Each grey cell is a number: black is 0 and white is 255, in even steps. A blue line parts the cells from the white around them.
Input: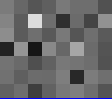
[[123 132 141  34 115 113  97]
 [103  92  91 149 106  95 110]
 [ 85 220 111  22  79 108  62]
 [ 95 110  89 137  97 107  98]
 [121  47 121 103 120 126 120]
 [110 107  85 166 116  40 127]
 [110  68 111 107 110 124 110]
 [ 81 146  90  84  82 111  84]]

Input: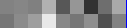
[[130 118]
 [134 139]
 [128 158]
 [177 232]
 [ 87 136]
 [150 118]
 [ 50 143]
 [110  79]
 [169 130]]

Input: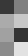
[[ 56 171 161 139]
 [128 200  52 226]]

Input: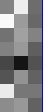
[[131 249 114 129  70  84 235 140]
 [238 155 161 153  20 147 119 152]
 [109 104 131  95  82  98 119  98]]

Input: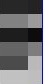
[[ 39 129  29 100  75 193]
 [ 39 129  29 100  75 193]
 [ 35 154  12 125 185 190]]

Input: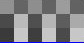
[[145  74  58]
 [100 186 199]
 [142  79  62]
 [ 99 181 198]
 [156  93  74]
 [ 98 170 199]]

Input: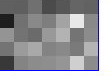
[[ 96  30 148 116  56]
 [ 95 113 115 155 132]
 [112 137 107 169 140]
 [ 75 126 153 131 142]
 [ 86 163 179 137 149]
 [101 232 116 122 207]
 [ 98 137 140 180 140]]

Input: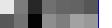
[[231  88]
 [123 114]
 [ 39   4]
 [112 142]
 [101 126]
 [ 99 162]
 [ 86 153]]
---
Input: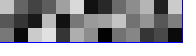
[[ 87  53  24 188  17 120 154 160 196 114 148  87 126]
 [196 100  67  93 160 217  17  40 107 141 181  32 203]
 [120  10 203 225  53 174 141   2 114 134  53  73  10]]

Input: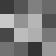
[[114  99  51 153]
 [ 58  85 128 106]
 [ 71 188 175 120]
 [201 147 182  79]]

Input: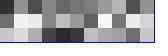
[[ 49 146  76 133 104 117 125 154 182  82 146]
 [198 220 175  69  43  56 190 169 161 110 198]
 [110 241 235 133 190 154  98 247 117 235 212]]

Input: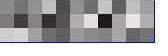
[[124  63 130  48  83 175 224  25 167 230 175]
 [138 116 144 189  77 144 110 197  97 189 159]
 [204 210 159 110  97 152 138 130 167 103 116]]

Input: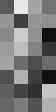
[[ 95  69  47 196]
 [ 82 177  62  16]
 [165 108  76 108]
 [102 123  82 177]
 [157 190 130  54]
 [136 203 144  16]
 [150  62 150 144]
 [ 89 231 165 116]]

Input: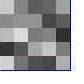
[[209 115  78  72 174]
 [201 131  93 101 160]
 [188 217 123 131  47]
 [139 147 147  72  93]
 [ 53  86 166 195 123]]

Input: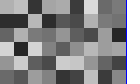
[[177 191  52 165 171  59 218 106 122]
 [149 204  94  74 204 198 149 100  67]
 [100 177 122 114 149  94  74 157  38]
 [106  87 157 130  52  67 191  59 136]
 [ 45  45 184  45  87  74 177 122 114]
 [212  38 212 130  94 143 184 157 165]]
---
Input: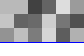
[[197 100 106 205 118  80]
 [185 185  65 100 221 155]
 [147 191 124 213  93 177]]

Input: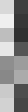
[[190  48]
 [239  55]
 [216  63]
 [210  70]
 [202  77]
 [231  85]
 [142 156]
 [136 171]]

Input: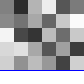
[[129  44 180 237  86 123]
 [244  72  52 188 109 201]
 [137 115 168 102 201 251]
 [208 145 188 152  66 208]
 [216 224 168  86 160  60]]

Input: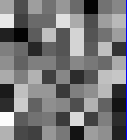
[[ 32   3  92 192  84 212  84 114 158]
 [232  64 106 106 224 171  78 158 185]
 [178  72  64 151 120  19 158 143  32]
 [164  78 158 114 151 106   3 114 135]
 [252  92 114 120  58 218  64 127  44]
 [143  98 127 127  92 135 120 106 171]
 [127 106  38  98  84 212  92 192  51]
 [171 127 178  64 135  44  84 192 198]
 [ 26 192 151 151  58 127 143 185  38]
 [ 44 204  98 143 135  78 178  98  19]]

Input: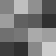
[[ 61  48 137 204]
 [158  97  90  48]
 [112 119 170 158]
 [131 191 144  77]]

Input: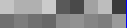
[[112 125 112 104 140 146 133 125 154]
 [196 176 176 203  89  73 162 189  58]]
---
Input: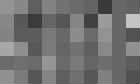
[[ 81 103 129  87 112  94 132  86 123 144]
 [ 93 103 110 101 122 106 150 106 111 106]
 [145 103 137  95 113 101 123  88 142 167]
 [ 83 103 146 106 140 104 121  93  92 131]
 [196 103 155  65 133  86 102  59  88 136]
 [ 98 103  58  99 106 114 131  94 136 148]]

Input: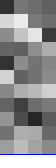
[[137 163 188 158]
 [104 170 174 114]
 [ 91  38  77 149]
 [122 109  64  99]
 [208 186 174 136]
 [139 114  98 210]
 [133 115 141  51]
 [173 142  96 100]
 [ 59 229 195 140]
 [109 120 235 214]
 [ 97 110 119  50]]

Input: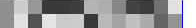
[[148 100 171 193 164 184  56 204 202 227  82 224 143]
 [225 113  59  67 134 174 180  62  57  56 151 205 143]]

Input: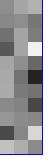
[[139 173 193]
 [215 134  73]
 [135 140 151]
 [ 71 131 137]
 [115 122 171]
 [ 35 114 169]
 [103 142 166]
 [241 163  88]
 [124 164 113]
 [119 141 136]
 [177 166 141]]

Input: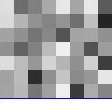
[[133 171  59 238 160 118 183 164]
 [230 151 139 196 143  45 187 162]
 [ 62 208 144 181 211 151 187 220]
 [157  82 157 239 186 129  99 144]
 [145 166 164  84 136 117 145 163]
 [ 36 192 111 147 132 146 181 218]
 [ 91 231 165 231 169 128 109 222]]

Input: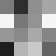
[[100 201 181  30]
 [133 169 137 151]
 [246 147 120 245]
 [166 143  46 124]]
